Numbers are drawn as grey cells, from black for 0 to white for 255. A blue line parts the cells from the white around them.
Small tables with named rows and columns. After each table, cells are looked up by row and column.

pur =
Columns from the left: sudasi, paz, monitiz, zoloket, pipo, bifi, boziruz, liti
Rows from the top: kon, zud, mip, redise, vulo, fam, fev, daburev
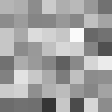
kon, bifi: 185
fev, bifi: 151
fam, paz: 226
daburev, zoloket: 53
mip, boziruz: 104
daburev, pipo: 199
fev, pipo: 188
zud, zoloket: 134
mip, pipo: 198
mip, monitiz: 220
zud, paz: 156
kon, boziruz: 152
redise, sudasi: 198
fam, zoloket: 170
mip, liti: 114
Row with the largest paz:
fam

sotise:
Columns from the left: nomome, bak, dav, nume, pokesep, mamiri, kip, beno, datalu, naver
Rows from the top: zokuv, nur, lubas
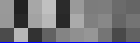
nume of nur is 184
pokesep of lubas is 132
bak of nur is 39
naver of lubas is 98
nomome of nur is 152
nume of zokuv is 192
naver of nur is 116
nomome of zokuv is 153
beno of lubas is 117
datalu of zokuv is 107
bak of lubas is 183
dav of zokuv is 167
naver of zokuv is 101
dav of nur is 163
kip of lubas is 150
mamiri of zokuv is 154
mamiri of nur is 171
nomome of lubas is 75
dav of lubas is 50
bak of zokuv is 33
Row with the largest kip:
lubas

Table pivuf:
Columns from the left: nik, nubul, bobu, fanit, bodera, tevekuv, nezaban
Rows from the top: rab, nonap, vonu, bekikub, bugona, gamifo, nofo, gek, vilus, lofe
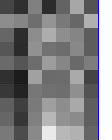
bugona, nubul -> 85
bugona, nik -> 106
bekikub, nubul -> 43
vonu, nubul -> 44
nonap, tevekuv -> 103
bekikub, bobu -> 145
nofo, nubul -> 35
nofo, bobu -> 119
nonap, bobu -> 110
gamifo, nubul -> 28
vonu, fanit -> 173
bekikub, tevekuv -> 136
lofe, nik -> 121
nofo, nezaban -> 83
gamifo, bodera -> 108
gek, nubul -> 63

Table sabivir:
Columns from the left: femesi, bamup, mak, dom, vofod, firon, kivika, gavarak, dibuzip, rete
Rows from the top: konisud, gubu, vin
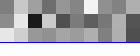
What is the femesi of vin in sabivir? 231
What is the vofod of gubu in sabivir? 80
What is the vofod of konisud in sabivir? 150
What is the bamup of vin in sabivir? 207
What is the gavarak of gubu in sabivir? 119
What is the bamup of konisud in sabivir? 200
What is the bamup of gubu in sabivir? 230
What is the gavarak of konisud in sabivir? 144
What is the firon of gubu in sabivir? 123
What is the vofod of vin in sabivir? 165
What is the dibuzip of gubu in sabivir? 176
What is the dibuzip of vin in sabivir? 175
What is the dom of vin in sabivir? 145
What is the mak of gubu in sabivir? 26
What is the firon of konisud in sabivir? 133
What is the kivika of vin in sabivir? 175

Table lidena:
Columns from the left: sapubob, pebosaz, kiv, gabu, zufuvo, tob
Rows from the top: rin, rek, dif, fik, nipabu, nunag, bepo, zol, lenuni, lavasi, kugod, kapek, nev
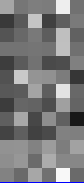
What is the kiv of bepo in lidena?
164
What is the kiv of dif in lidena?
121
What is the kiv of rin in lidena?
126
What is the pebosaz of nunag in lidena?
201
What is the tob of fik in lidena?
112
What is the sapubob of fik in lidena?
115
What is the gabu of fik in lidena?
115
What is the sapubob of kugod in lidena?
146
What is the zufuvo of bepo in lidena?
227
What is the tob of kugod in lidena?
162
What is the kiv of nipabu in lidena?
114
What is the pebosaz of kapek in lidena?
151
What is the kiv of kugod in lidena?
130
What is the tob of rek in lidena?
122
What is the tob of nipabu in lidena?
128
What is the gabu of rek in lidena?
64
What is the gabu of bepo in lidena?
94

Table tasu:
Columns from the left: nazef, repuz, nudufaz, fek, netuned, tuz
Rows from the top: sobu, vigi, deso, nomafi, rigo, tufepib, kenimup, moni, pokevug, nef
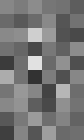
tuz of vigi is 114
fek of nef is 158
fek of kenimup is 67
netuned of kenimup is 182
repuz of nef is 133
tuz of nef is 111
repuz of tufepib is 114
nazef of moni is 136
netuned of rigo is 145
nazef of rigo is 59
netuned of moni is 144
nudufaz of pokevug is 155
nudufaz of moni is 94
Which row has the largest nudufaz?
rigo

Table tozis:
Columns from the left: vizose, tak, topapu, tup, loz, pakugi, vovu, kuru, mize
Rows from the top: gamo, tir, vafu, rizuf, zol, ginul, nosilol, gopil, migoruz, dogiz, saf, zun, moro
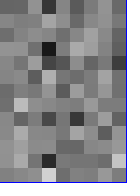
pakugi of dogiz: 164
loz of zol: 85
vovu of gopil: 153
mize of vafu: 100
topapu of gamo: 146
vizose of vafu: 110
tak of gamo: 102
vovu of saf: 135
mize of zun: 196
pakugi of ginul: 109
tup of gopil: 136
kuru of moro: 152
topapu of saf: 139
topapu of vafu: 141
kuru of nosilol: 150
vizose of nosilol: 108
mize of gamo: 105
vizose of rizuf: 147
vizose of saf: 146
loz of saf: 104

